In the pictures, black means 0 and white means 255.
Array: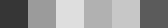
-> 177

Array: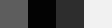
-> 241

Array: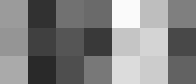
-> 106

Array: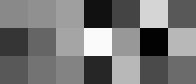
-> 17

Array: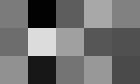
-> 168

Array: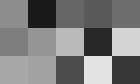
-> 89

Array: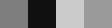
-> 155

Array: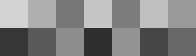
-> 197
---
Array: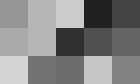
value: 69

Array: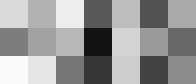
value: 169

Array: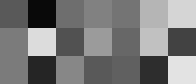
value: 213

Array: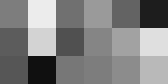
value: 29

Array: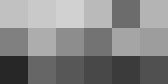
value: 180

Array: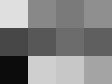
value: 143

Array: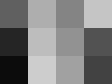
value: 197

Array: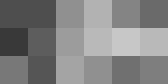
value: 106

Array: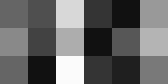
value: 153

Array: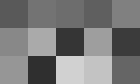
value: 128
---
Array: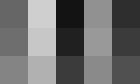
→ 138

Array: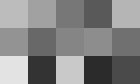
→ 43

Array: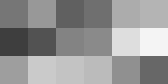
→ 144

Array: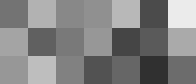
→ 48

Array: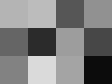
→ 164

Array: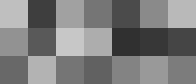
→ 153

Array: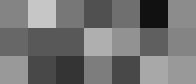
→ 168

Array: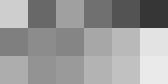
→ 193

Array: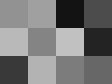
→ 124

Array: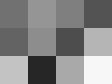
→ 169
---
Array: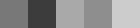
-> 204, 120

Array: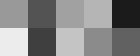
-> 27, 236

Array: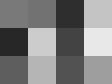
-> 196, 94

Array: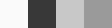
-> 154, 250

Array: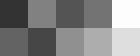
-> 253, 99

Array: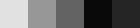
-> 37, 225

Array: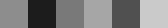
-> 202, 141

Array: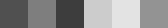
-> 147, 80
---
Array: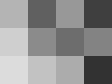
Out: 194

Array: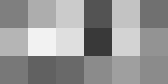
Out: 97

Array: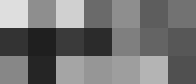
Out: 37

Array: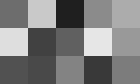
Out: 73

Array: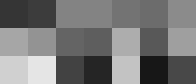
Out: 229

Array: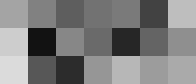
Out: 87

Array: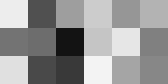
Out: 73
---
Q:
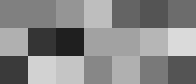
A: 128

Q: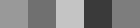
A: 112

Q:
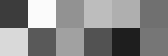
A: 251

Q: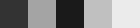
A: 164

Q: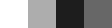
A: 173

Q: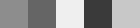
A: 101
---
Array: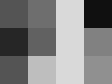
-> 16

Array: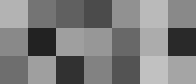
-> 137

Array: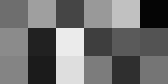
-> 5

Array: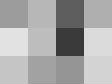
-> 175

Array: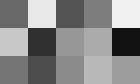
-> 240

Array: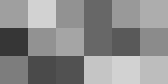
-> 173

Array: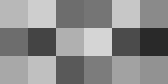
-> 138

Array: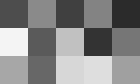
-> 43
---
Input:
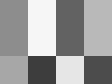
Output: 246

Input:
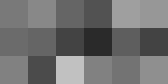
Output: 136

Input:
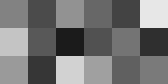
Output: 75

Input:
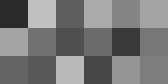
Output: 192

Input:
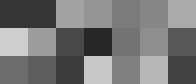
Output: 53

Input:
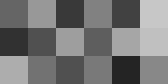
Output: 152
